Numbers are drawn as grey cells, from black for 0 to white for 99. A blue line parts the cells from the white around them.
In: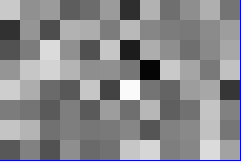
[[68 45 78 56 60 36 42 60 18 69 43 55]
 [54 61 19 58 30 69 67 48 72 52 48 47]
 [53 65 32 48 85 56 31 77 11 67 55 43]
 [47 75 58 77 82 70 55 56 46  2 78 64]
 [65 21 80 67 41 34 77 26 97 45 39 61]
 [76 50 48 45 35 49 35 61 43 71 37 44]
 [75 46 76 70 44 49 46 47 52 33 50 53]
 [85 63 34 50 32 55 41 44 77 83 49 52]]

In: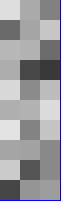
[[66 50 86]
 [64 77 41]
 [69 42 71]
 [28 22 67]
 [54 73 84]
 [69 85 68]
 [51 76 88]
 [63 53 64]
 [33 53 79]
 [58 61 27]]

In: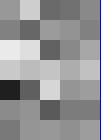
[[44 53 59 80 41]
 [57 50 50 40 60]
 [53 65 91 86 38]
 [67 75 78 73 76]
 [58 61 12 37 83]
 [48 48 54 57 35]
 [56 61 47 58 59]]

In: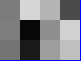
[[70 29 48 83]
 [55 81 49  3]
 [61 74 45 10]]

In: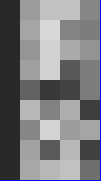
[[75 52 16 60 75]
 [51 48 16 64 84]
 [66 57 16 58 81]
 [34 48 16 62 81]
 [26 48 16 38 22]
 [67 24 16 71 50]
 [60 64 16 52 82]
 [71 25 16 63 35]
 [75 43 16 65 71]]

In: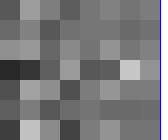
[[45 48 34 61 49 36 46 50]
 [41 44 41 50 34 44 46 46]
 [46 50 56 59 40 53 45 57]
 [77 57 16 21 37 60 34 36]
 [48 48 31 63 55 31 48 58]
 [41 42 37 48 34 42 45 41]
 [45 45 24 75 54 26 48 57]]

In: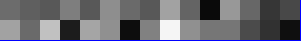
[[21 28 42 37 34 49 34 55 41 34 63 39  4 59 40]
 [19  6 63 41 75 11 64 56  5 50 95 56 46 46 29]]

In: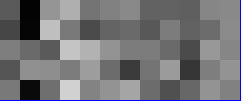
[[52 53 35  1 58 68 45 50 53 38 38 37]
 [42 54 27  2 74 47 29 39 41 34 48 38]
 [59 52 49 41 35 76 69 57 48 48 41 29]
 [49 57 33 56 55 48 61 42 23 45 60 21]
 [57 50 47  4 43 81 51 57 64 42 31 40]]
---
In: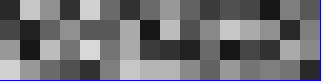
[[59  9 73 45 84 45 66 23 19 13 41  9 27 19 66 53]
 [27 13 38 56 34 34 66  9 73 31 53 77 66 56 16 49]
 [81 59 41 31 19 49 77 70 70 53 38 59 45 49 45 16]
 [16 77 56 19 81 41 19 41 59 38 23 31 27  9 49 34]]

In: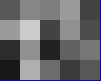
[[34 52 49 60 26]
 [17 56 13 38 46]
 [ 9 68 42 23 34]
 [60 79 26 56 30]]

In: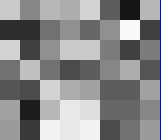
[[63 11 71 90 86 40 40 52]
 [18 18 44 56 40 56 97 25]
 [60 22 94 90 94 29 44 60]
 [82 25 56 78 78 48 25 48]
 [33 29 82 67 63 36 36 63]
 [78 52 71 67 82 36  8 71]
 [44 75 44 29 36 52 67 33]]

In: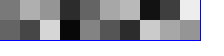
[[39 27 83  3 51 33 17 79 65 58]
 [47 68 58 17 39 65 72  7 24 92]]

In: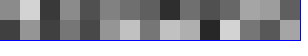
[[25 58 25 46 28 58 75 46 75 68 15 82 46 34 64]
 [54 82 22 54 31 50 43 37 18 43 31 40 64 61 37]]

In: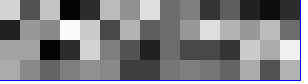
[[82 32 76  1 17 73 56 86 42 49 20 36 13  5 17]
 [66 53 39 49 56 53 24 24 46 49 46 39 66 32 69]
 [13 59 53 97 79 28 69 36 42 59 86 69 59 73 42]
 [63 63  1 17 82 49 32 13 42 28 28 20 79 66 93]]
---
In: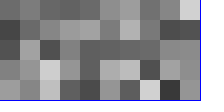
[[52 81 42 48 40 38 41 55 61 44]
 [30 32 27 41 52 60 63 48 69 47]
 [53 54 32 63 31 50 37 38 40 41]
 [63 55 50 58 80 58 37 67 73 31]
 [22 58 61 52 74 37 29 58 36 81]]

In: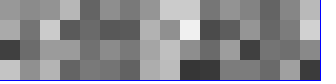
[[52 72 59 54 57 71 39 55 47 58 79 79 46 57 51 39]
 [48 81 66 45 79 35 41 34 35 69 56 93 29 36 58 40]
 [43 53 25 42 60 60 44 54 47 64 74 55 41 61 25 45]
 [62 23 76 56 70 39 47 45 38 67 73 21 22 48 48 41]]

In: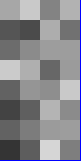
[[51 69 65 78]
 [67 44 33 29]
 [61 61 42 54]
 [40 60 79 68]
 [55 78 38 58]
 [70 54 26 37]
 [60 61 38 48]
 [83 49 20 36]]

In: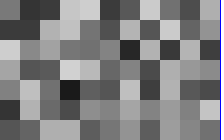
[[30 68 47 20 23 77 80 23 34 79 44]
 [39 57 23 23 69 75 45 31 70 33 79]
 [70 24 80 53 63 46 44 51 15 69 22]
 [59 54 64 33 35 81 72 40 51 29 68]
 [34 29 50 74 44 10 37 33 74 24 69]
 [50 76 20 69 41 29 55 51 64 51 60]
 [52 44 33 39 68 68 36 46 57 36 61]]

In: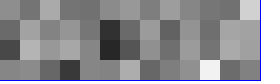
[[44 81 55 45 66 45 44 54 59 49 61 52 46]
 [64 63 41 63 51 58 46 19 41 60 38 57 43]
 [66 62 28 70 59 65 52 15 33 56 43 60 45]
 [42 50 52 54 40 22 52 51 67 40 49 56 94]]

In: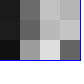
[[75 70 10 42]
 [72 76 11 38]
 [86 39  6 61]]

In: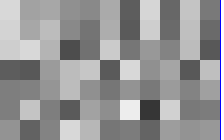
[[76 47 84 63 65 56 53 66 36 83 40]
 [74 41 82 65 73 53 45 67 35 80 41]
 [73 34 80 84 70 30 44 79 46 59 51]
 [34 74 36 34 60 73 77 35 84 56 64]
 [51 62 49 50 58 73 56 46 57 47 60]
 [47 48 49 76 49 35 63 55 92 21 81]
 [57 59 57 38 51 84 71 46 48 39 61]]

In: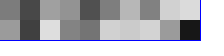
[[81 85 48 28 62 57 31 49 71 50]
 [60  9 60 25 86 51 45 81 79 82]]

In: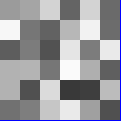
[[82 41 60 64 82 39]
 [94 42 96 46 38 71]
 [48 91 36 48 32 89]
 [68 37 69 70 46 97]
 [24 73 69 31 85 22]
 [62 31 44 49 77 91]]
